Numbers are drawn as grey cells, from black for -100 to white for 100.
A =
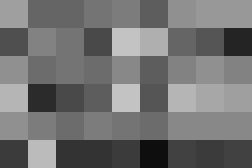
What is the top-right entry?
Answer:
19
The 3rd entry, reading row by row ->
-21
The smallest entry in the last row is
-89
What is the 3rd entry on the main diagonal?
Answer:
-9
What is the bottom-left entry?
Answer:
-54
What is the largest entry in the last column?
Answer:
25
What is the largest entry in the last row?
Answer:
47
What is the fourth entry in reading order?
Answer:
-9
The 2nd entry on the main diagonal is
2
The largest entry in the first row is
25
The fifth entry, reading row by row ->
-3
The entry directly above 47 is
-3
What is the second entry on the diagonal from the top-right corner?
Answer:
-33
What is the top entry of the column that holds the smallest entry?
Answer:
-27

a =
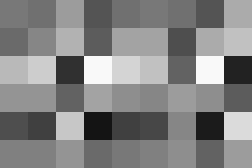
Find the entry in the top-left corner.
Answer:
-6
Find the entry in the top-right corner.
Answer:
34
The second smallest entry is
-79
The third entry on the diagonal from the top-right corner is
-23
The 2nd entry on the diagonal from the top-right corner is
34
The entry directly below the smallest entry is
-17
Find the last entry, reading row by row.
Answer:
22
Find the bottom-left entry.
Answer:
0
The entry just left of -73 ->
95
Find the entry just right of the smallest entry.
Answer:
-50
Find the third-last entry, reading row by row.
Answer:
11
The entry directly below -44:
0
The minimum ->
-84
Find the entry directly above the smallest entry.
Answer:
28
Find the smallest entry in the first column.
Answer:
-39
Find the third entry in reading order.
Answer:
22

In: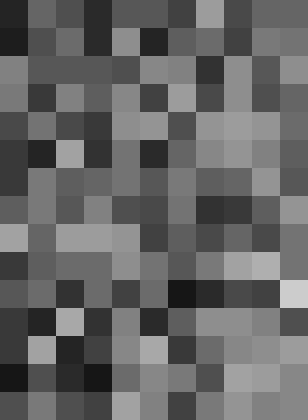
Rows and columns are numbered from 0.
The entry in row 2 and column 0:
1
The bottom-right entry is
6
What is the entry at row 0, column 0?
-72
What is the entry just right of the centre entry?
-10
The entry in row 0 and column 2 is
-38
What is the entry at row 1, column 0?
-77
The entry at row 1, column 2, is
-16
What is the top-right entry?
-21
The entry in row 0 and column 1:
-21
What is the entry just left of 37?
27
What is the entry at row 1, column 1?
-38
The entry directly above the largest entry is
-10
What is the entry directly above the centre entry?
-32
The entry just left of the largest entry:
-49
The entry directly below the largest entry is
-38
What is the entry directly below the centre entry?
-49
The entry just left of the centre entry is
-38

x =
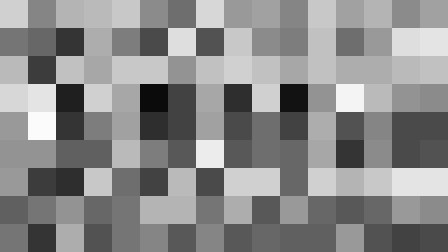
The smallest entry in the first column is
-25
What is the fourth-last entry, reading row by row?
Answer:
20
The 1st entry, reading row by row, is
63
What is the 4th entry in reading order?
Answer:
46
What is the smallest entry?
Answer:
-91
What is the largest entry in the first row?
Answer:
69
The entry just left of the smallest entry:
31
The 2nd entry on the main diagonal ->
-19
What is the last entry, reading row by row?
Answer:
-42
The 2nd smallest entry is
-86
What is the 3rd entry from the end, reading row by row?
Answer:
-36
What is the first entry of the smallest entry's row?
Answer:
69
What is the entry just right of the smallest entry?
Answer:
-48
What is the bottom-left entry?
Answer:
-8
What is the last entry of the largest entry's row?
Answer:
-42
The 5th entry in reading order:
57
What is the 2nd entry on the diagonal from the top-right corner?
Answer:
74
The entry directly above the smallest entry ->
57
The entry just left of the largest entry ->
20
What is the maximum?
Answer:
97
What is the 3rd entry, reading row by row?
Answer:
41
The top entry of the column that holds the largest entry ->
4
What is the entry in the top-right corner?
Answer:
26
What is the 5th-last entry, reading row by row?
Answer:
-25
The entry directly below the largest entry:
15
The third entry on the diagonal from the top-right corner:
36
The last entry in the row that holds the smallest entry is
9
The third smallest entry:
-76
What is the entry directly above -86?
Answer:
31
